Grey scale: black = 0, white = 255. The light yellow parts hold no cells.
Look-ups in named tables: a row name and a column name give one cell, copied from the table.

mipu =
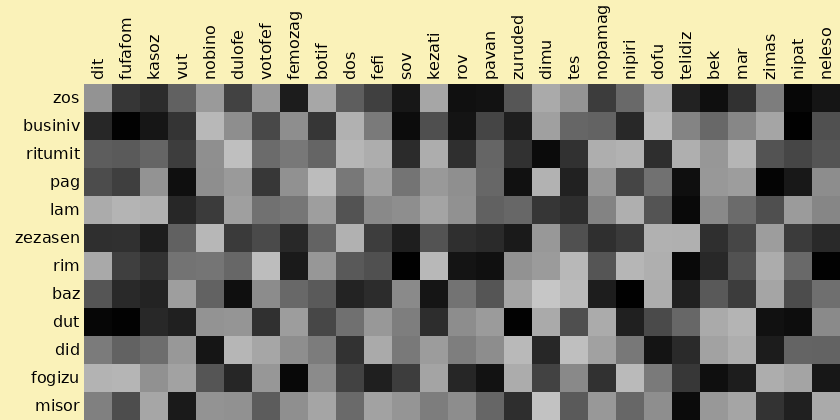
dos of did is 50
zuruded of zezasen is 26
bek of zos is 15
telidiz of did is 42
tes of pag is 33
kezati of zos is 166
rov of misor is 141
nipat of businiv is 1
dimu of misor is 194
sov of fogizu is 61
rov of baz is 115
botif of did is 124
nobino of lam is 59
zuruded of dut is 2

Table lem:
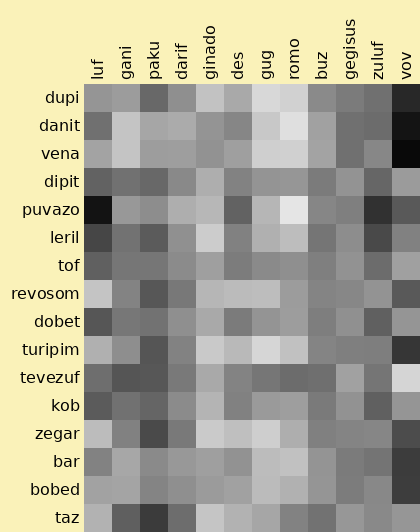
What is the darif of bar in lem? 152
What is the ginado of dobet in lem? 169
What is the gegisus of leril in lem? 141
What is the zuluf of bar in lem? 116
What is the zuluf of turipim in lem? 126
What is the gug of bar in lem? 188
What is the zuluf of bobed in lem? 136
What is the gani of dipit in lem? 113
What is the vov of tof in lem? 160
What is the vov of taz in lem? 150
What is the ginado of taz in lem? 197
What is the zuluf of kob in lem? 96
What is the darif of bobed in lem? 143
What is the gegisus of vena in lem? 112
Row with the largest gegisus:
tevezuf

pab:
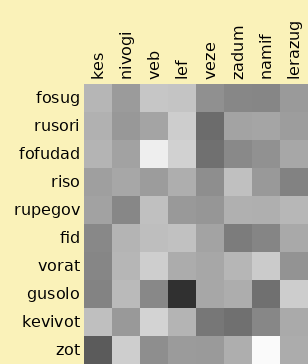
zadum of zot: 174
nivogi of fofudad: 162
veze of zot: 154
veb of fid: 190
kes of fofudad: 180
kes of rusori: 177
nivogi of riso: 167
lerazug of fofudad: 167
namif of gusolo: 112
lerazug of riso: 130
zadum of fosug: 135
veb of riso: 156
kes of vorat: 134
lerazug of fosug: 154
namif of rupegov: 175

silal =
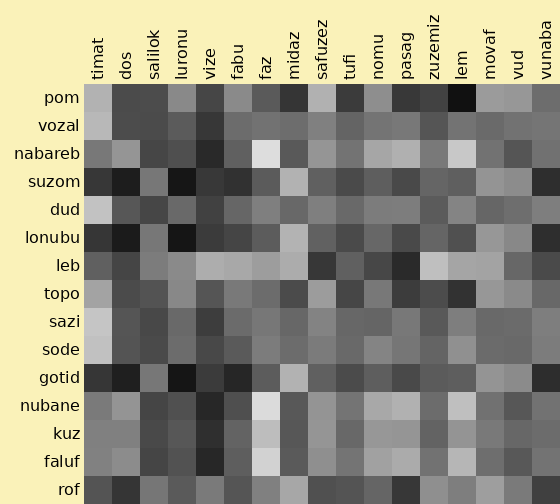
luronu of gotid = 21
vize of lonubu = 59
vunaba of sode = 124
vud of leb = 103
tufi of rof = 84
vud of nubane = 87
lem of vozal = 115
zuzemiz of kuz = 99
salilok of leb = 124
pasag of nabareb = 176
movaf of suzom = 148
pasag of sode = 118
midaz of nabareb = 89
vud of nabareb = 85
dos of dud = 87
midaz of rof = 167
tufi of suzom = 74
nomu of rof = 101
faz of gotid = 92

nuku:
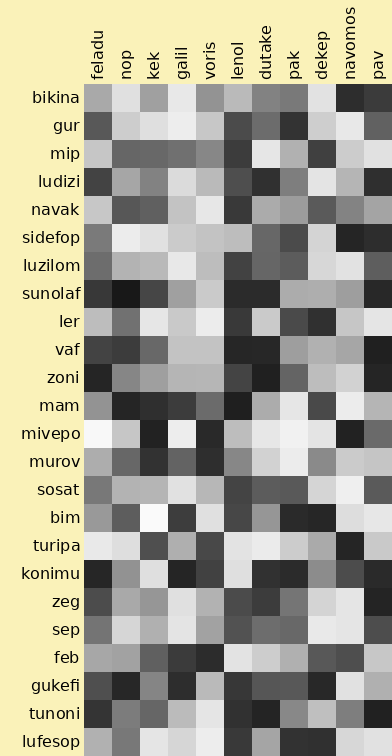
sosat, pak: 89
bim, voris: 224
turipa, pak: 204
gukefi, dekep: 40
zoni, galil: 181
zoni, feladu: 37
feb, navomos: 78
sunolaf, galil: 160
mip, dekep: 64
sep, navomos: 229
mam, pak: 230
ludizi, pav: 47
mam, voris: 107
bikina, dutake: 130
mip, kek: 104
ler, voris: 236
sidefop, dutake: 103
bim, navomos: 221
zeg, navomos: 229
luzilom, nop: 179

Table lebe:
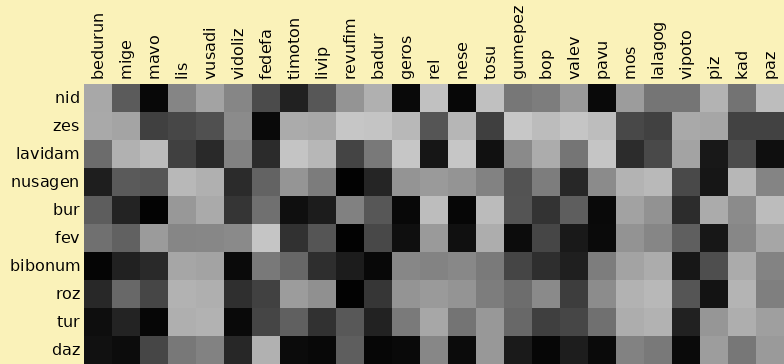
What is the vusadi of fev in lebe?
135
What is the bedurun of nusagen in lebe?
30
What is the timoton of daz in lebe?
11
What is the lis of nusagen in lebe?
184
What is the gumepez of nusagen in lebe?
83
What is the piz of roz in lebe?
19
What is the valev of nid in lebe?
154
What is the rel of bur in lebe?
189
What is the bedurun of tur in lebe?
14

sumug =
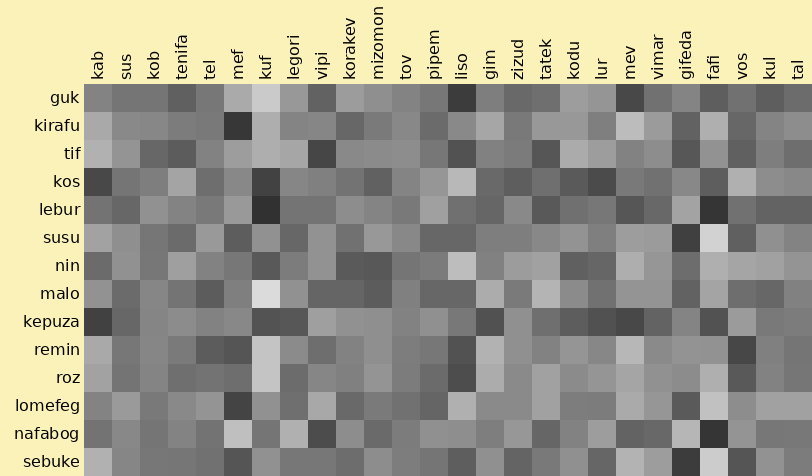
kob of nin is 119
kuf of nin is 89
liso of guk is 60
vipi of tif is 70
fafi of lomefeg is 193
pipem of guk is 119
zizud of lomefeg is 138
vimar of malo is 148
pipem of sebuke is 117
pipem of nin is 123
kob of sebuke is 119
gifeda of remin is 147
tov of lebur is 121
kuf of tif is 174
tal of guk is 108
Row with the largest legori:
nafabog

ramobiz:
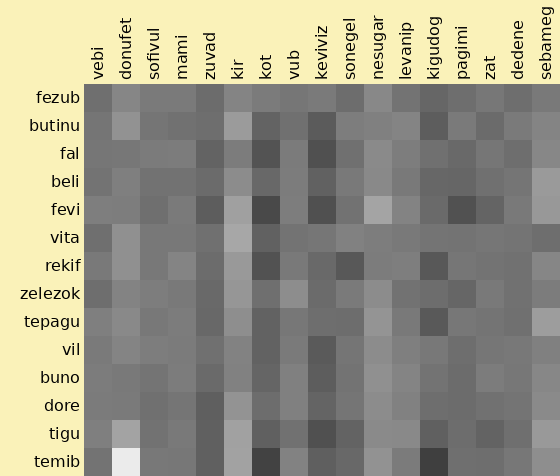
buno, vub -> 128
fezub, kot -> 123
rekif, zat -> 115
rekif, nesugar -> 124
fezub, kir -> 132
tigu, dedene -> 111
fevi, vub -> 125
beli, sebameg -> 154
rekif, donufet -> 144
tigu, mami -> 121
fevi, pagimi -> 81

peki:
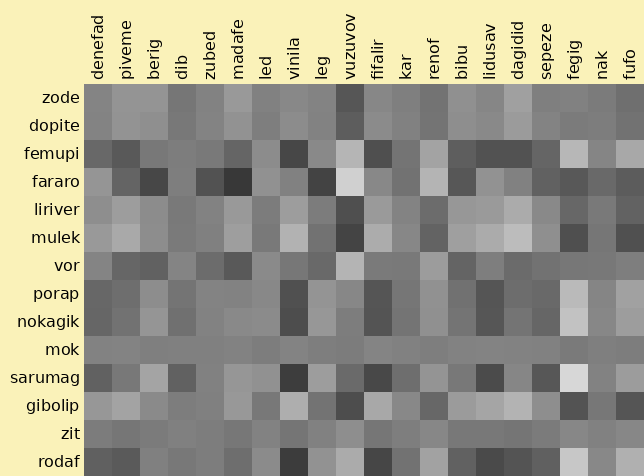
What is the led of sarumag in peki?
145
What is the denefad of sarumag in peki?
97
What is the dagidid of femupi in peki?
82
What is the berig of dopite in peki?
143
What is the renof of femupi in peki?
163
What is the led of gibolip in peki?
120
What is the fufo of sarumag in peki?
156
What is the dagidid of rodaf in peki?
84

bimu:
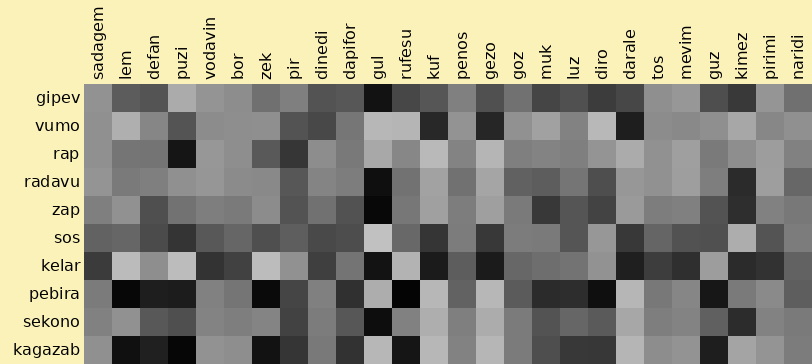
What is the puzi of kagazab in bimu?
6
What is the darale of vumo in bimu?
30
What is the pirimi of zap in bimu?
129
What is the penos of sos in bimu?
124
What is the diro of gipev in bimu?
60
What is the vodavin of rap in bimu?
151
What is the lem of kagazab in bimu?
16
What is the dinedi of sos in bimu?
73
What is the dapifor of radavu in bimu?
125
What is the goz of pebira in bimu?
91

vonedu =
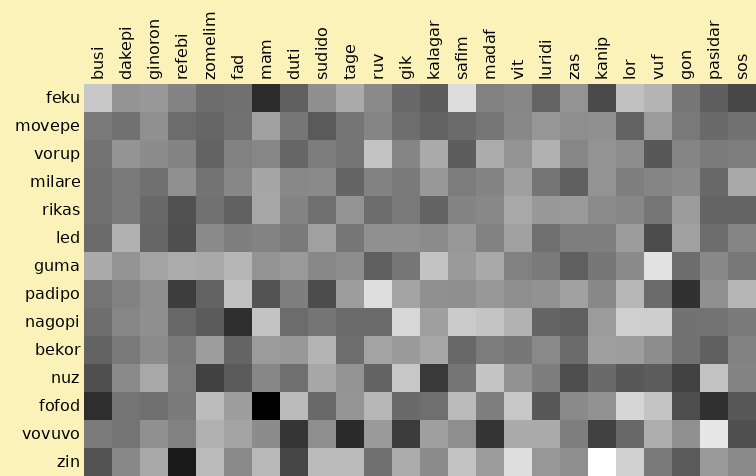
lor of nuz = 88
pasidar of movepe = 105
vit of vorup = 148
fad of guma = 182
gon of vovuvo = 144
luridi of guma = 122
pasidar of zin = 154
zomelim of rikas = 113
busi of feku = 199
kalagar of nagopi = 159
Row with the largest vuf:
guma

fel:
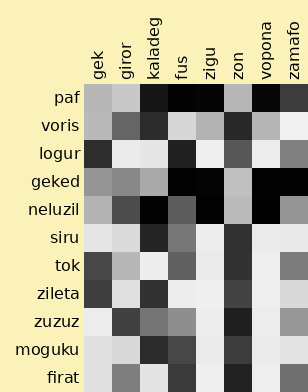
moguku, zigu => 235
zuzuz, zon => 31
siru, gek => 229
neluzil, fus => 93
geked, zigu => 4
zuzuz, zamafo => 151
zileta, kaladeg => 49
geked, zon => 192

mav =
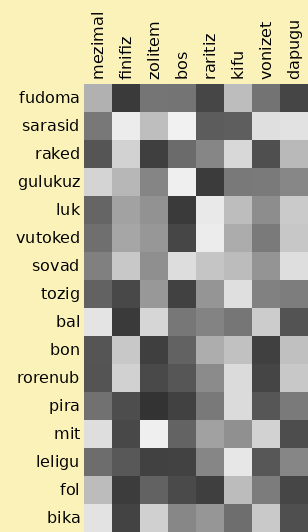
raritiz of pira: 121
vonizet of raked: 79
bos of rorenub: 86
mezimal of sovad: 128
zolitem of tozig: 152
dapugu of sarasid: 226
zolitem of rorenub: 73
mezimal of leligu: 109
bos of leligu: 66
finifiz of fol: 60
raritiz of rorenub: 139
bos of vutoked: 70
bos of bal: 119
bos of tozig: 65
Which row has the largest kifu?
leligu

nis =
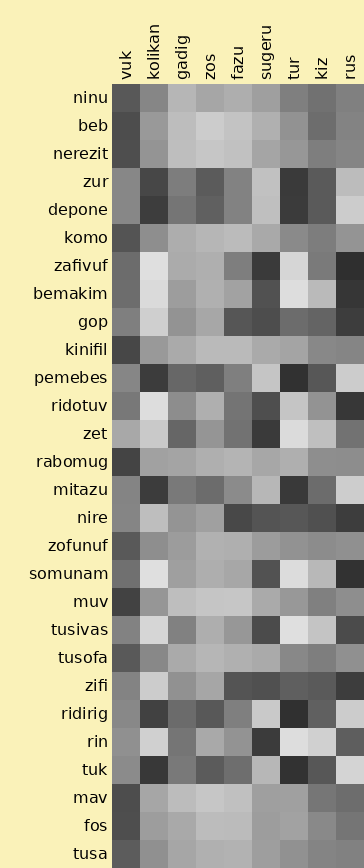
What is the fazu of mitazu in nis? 139
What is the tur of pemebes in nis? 49
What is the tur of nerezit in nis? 151
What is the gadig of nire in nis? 148
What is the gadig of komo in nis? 173
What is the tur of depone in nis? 59
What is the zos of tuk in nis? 91
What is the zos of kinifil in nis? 186
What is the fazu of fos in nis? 187
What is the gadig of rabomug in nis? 164
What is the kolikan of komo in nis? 142
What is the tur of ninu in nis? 127
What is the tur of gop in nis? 108
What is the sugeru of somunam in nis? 82
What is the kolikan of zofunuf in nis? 142
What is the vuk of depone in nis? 135
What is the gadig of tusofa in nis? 170
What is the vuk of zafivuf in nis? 108
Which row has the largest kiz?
rin

